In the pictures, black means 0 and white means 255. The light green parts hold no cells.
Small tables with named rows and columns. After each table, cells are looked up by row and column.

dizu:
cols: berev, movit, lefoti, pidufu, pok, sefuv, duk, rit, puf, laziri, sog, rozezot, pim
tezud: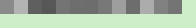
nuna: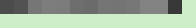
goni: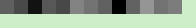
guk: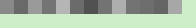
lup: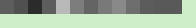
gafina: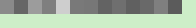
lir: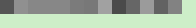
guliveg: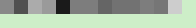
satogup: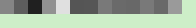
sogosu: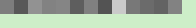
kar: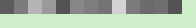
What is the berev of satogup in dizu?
133
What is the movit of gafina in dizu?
102
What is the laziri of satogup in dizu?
104
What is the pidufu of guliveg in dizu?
154
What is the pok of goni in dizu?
72
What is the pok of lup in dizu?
185
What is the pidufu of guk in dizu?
116
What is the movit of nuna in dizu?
82
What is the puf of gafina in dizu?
111
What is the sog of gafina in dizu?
105
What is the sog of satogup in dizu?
121
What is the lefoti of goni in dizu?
18
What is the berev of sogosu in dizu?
125
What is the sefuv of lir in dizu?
123
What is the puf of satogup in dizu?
106
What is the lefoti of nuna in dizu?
118
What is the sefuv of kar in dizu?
134

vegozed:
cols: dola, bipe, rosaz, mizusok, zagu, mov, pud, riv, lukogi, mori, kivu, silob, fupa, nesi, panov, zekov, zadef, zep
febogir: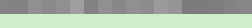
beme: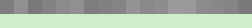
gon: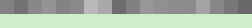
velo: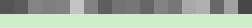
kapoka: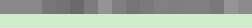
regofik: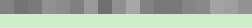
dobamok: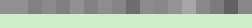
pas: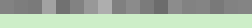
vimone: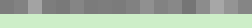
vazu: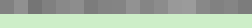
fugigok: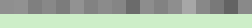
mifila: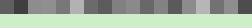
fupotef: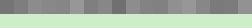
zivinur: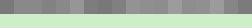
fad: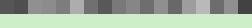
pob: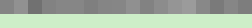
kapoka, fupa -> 127
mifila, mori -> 138
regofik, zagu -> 140
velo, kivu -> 102
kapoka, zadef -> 149
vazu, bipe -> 144
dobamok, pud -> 130
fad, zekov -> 109
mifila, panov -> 182
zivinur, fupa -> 156
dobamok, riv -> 141
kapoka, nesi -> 128
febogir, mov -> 159
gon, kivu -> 151
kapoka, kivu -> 122

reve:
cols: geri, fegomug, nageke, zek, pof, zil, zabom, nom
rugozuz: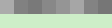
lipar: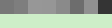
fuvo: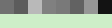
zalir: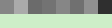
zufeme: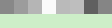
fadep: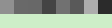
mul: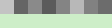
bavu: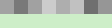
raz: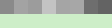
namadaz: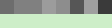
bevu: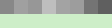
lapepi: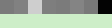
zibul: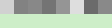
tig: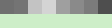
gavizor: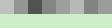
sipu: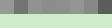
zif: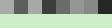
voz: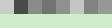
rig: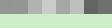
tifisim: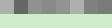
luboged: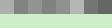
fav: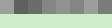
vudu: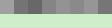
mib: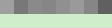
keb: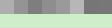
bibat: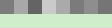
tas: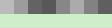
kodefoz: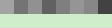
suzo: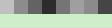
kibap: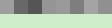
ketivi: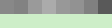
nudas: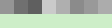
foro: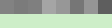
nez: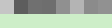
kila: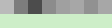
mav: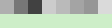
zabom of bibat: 142
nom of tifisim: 122
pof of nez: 144
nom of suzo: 69
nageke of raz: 156
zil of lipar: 109
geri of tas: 187
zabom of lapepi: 120
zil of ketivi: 146
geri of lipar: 119
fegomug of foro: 123
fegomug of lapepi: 129
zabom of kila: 145
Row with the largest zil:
zibul

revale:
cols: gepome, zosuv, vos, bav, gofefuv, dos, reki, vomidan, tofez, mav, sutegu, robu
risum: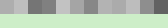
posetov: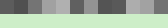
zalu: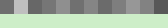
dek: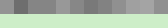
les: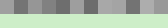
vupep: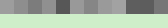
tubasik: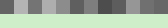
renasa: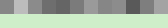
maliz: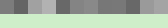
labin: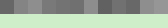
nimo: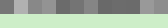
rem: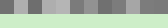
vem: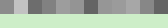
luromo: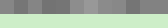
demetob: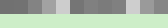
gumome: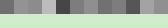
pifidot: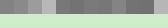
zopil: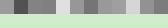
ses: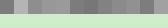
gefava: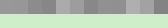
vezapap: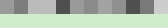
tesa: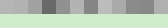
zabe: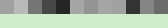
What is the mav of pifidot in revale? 115
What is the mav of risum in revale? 189
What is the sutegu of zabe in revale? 133
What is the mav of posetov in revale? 173
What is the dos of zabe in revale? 166
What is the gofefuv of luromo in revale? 117
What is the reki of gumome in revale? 143
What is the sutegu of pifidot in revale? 113
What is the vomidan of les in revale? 168
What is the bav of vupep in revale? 144
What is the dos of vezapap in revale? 154
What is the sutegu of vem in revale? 135
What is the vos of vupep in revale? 124
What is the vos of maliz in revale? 161
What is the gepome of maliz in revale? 124
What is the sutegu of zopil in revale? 146
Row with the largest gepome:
tesa

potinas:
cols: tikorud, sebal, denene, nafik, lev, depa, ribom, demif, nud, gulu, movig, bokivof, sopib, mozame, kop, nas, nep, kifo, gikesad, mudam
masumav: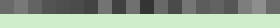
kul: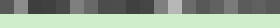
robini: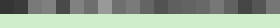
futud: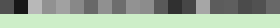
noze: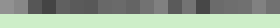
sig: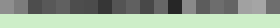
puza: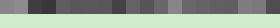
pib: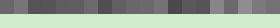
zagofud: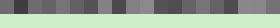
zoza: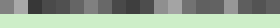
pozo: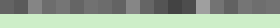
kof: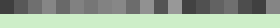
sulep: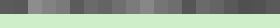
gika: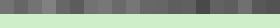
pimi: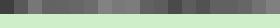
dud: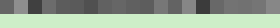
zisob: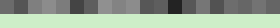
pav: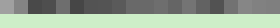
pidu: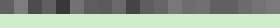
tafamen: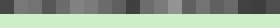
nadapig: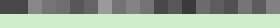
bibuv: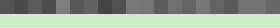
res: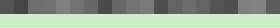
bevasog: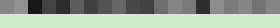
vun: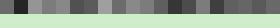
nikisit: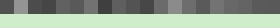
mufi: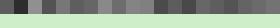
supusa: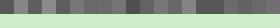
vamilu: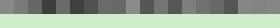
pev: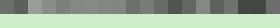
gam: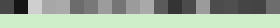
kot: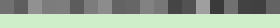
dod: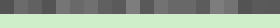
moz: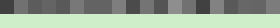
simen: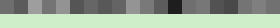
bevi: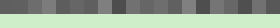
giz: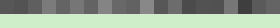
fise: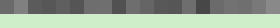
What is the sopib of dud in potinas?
99
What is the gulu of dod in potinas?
125
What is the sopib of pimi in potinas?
74
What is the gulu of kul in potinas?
64
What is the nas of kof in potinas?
98
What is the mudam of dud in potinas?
135
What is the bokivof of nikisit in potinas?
107

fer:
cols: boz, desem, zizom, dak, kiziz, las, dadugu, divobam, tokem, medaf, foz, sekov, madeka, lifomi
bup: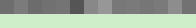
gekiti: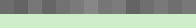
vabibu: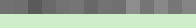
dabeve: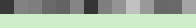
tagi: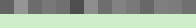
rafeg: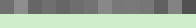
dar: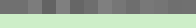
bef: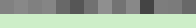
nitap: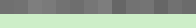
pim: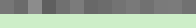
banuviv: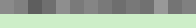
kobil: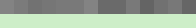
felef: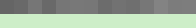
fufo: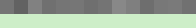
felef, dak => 105
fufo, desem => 98
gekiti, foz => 111
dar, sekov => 117
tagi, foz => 104
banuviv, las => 122
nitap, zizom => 126
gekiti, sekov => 121
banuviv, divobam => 121
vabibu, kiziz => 114
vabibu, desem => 111
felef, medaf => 111
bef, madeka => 123
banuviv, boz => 138
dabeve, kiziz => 99
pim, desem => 107
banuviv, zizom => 94
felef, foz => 119
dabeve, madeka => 105
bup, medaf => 122

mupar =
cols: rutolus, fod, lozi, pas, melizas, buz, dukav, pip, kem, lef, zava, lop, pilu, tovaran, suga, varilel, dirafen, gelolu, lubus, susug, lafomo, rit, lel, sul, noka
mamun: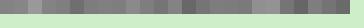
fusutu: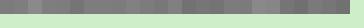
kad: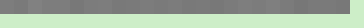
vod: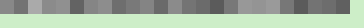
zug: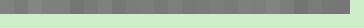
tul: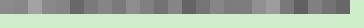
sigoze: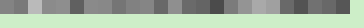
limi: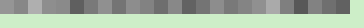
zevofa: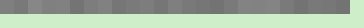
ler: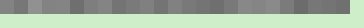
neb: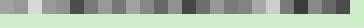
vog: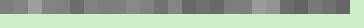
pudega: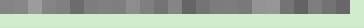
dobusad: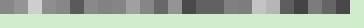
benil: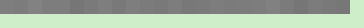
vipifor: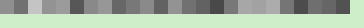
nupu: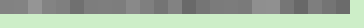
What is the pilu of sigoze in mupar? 143
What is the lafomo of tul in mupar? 121
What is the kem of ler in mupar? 116
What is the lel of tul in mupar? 128
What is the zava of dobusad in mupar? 134
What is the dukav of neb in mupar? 122
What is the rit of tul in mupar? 96
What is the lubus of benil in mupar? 125
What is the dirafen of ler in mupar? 121
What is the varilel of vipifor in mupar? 73
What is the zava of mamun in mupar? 126
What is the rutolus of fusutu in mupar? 124
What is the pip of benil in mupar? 126
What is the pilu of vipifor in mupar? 147
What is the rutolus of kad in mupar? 125
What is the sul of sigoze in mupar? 104
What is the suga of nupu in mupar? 117
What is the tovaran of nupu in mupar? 105
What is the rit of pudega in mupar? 99
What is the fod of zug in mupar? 123
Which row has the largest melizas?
vipifor

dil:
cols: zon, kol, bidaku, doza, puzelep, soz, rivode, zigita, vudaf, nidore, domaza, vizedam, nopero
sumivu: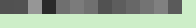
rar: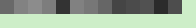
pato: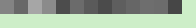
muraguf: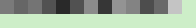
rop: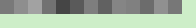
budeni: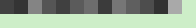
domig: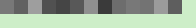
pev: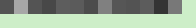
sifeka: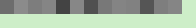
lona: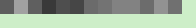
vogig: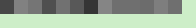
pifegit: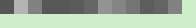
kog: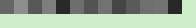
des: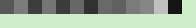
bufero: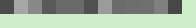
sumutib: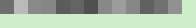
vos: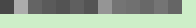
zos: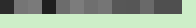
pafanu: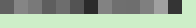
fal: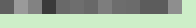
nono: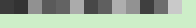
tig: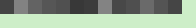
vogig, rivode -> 53
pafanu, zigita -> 130
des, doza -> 117
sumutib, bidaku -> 137
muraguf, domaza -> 77
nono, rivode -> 71
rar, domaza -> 81
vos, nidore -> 112
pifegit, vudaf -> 132
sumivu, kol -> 82

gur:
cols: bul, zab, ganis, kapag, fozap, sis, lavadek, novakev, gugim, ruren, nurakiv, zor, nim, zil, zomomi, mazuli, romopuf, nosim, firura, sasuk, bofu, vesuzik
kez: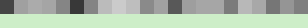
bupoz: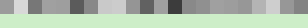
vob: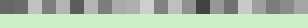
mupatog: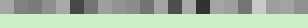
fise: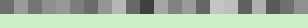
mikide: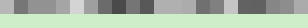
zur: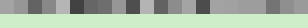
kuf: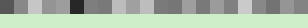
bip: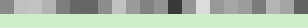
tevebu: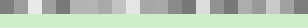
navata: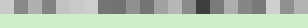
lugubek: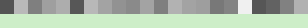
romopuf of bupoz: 157
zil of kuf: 158
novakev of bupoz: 201
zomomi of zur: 76
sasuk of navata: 207
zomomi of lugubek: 158
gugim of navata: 114
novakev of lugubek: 163
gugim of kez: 203
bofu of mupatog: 163
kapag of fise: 143
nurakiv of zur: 180

